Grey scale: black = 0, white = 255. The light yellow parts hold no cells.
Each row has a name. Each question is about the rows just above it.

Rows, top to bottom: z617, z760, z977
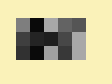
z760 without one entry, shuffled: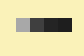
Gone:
[71]
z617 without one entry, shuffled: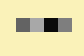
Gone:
[85]
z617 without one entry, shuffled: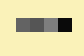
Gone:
[168]
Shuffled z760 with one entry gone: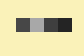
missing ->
[30]
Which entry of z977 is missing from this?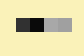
[56]
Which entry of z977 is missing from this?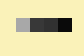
[160]

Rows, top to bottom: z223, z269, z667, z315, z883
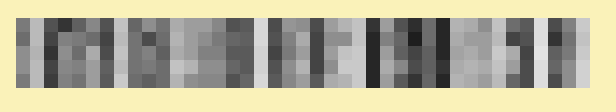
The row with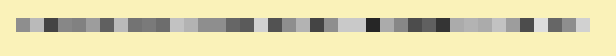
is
z315
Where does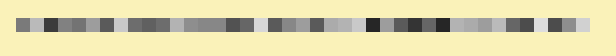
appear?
z883
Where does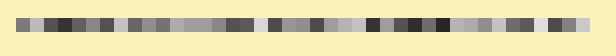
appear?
z223

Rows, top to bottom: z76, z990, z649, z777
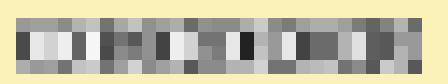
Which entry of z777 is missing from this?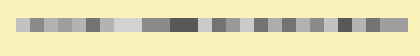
[187]
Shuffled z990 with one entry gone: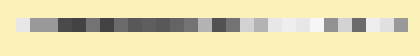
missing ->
[34]
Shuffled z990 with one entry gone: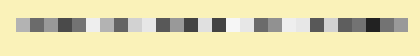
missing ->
[81]
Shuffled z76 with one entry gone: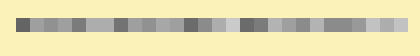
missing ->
[131]
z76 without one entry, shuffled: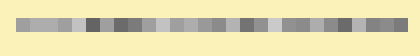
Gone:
[167]

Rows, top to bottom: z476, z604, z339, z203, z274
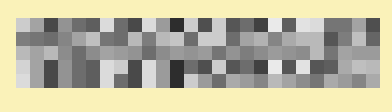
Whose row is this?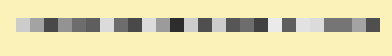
z476
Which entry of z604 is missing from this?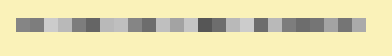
[178]
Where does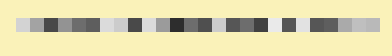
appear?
z203
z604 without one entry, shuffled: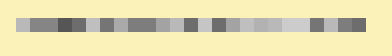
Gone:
[101]
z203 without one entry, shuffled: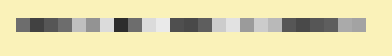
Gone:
[211]

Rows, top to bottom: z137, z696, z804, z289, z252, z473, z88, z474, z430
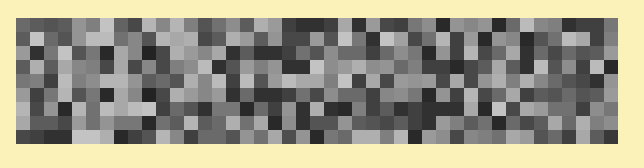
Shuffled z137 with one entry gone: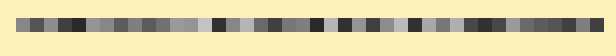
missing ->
[99]
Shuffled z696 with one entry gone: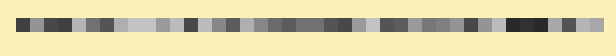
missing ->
[161]
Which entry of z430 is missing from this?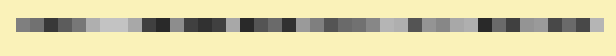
[78]
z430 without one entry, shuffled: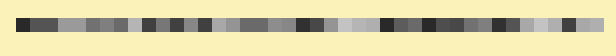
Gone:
[56]

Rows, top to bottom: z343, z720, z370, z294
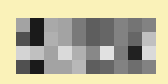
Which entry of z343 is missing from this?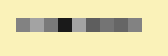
[169]
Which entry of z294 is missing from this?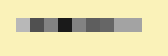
[110]

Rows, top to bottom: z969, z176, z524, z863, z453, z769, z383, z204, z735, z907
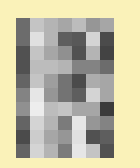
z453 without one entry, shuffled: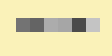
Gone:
[158]
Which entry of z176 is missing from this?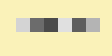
[88]
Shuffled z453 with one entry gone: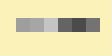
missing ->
[172]
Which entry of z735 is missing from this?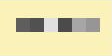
[204]

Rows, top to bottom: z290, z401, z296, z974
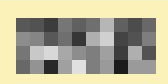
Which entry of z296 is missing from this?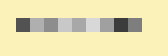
[118]
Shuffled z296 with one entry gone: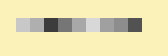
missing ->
[126]
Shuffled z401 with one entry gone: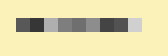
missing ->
[133]
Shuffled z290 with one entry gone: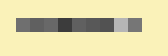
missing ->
[76]
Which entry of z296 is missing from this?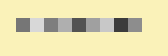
[168]
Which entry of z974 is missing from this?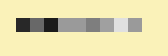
[147]

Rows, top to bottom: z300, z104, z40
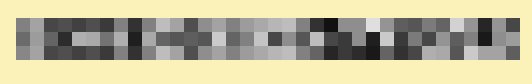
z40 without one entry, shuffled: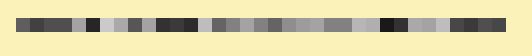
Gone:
[135]
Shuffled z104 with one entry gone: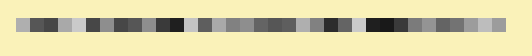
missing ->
[107]

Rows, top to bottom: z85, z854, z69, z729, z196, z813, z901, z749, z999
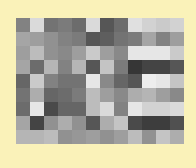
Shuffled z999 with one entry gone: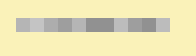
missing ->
[151]
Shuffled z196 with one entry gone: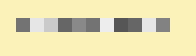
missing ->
[196]
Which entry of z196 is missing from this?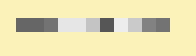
[137]
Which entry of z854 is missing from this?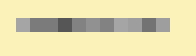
[94]
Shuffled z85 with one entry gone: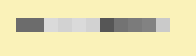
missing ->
[224]

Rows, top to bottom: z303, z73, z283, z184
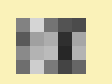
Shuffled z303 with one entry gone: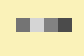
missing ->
[83]
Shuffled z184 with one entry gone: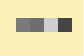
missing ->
[102]
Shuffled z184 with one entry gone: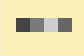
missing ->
[110]
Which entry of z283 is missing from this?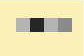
[187]

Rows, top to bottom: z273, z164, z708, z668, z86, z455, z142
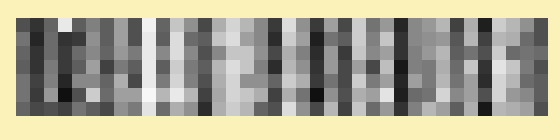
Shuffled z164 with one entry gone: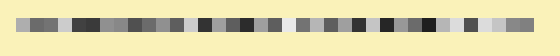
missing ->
[87]
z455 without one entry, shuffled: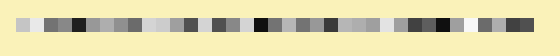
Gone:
[167]
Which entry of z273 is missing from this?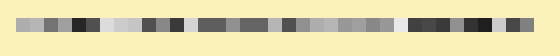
[241]
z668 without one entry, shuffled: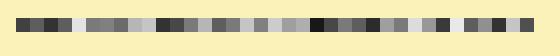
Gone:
[190]

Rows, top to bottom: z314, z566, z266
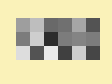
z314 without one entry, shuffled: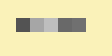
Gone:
[158]
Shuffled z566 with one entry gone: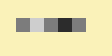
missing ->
[132]
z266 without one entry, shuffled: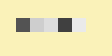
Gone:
[70]
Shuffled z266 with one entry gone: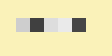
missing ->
[83]
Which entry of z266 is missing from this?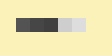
[234]
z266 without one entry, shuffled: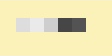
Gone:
[64]
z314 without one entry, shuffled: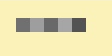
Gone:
[190]

